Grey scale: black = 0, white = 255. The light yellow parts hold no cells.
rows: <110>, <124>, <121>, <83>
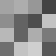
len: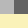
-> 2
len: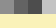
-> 4
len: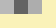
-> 3

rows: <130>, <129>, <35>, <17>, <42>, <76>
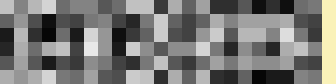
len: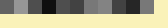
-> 11
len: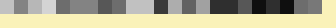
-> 23
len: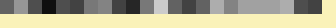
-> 23
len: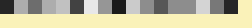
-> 17
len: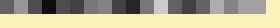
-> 19

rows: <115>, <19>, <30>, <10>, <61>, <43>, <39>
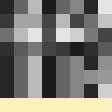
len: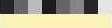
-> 8
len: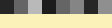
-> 8
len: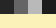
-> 4
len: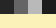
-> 4
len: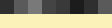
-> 8

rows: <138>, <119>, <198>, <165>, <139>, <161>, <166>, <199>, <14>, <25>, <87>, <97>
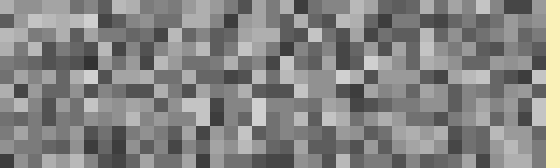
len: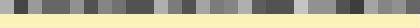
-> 30
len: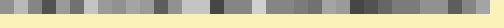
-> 35

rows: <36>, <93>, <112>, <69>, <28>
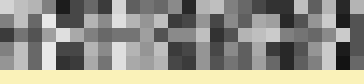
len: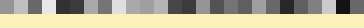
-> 26
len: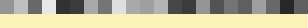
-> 22
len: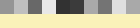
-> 10
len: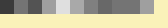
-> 11

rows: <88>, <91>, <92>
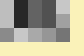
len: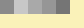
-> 5
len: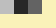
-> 3
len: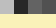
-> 4
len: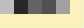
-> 5

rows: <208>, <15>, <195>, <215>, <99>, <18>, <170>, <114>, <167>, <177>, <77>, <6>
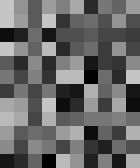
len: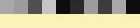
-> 10
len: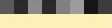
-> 8
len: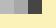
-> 3

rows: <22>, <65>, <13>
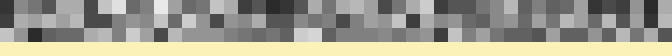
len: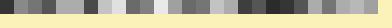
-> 27
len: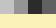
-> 4
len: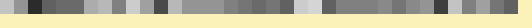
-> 37

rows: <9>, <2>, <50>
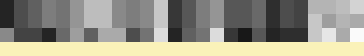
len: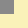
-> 1
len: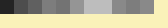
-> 11
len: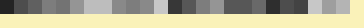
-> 25

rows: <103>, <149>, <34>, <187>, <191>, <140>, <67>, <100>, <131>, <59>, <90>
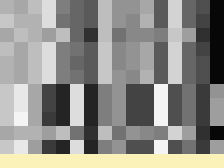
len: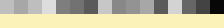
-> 16
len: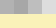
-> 4
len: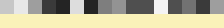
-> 16
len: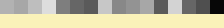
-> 16

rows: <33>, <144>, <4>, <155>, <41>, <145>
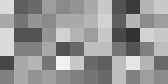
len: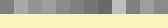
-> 12
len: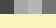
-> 4

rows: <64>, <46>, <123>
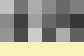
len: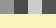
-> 4
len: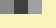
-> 3
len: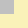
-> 1
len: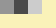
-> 3
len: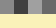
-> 4

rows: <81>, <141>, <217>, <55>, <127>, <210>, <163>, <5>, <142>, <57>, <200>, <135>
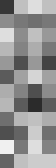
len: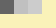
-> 3
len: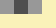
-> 3
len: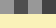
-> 4
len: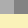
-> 2

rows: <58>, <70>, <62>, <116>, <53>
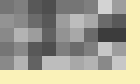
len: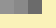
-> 3
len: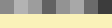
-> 8
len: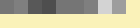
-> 9
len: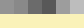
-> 6
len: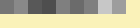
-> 9
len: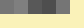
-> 5
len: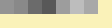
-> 7

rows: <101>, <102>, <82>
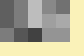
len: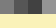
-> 4
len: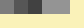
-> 5
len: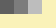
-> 3

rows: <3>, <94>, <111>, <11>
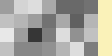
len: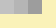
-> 3
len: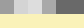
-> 6
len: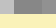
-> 4

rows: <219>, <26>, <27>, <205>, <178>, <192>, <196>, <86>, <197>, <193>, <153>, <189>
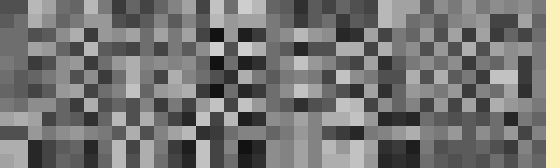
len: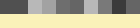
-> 10
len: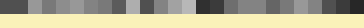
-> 26
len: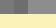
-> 4

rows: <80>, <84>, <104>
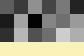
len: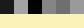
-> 6
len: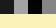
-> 4

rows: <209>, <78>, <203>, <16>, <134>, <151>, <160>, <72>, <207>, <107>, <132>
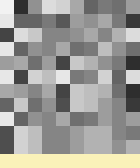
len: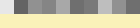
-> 10
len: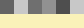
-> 6
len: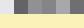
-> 6
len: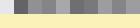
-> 10
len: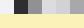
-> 6
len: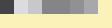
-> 7
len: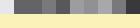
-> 10

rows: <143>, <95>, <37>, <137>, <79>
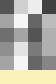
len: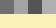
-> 4
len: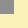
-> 1
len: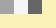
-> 3
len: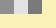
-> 3

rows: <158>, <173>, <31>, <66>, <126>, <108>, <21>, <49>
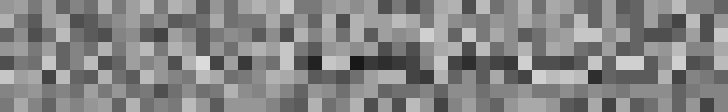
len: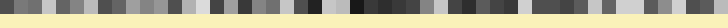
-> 52
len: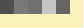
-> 5

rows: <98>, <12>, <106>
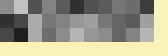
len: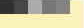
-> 5
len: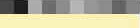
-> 10
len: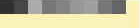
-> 9
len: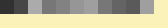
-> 11
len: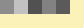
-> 5
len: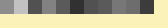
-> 11
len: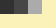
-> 3

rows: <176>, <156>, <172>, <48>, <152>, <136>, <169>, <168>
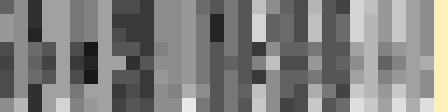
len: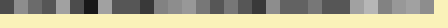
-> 31
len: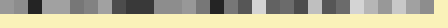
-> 31
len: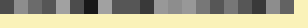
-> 21
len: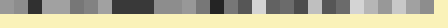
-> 31
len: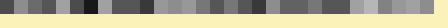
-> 31

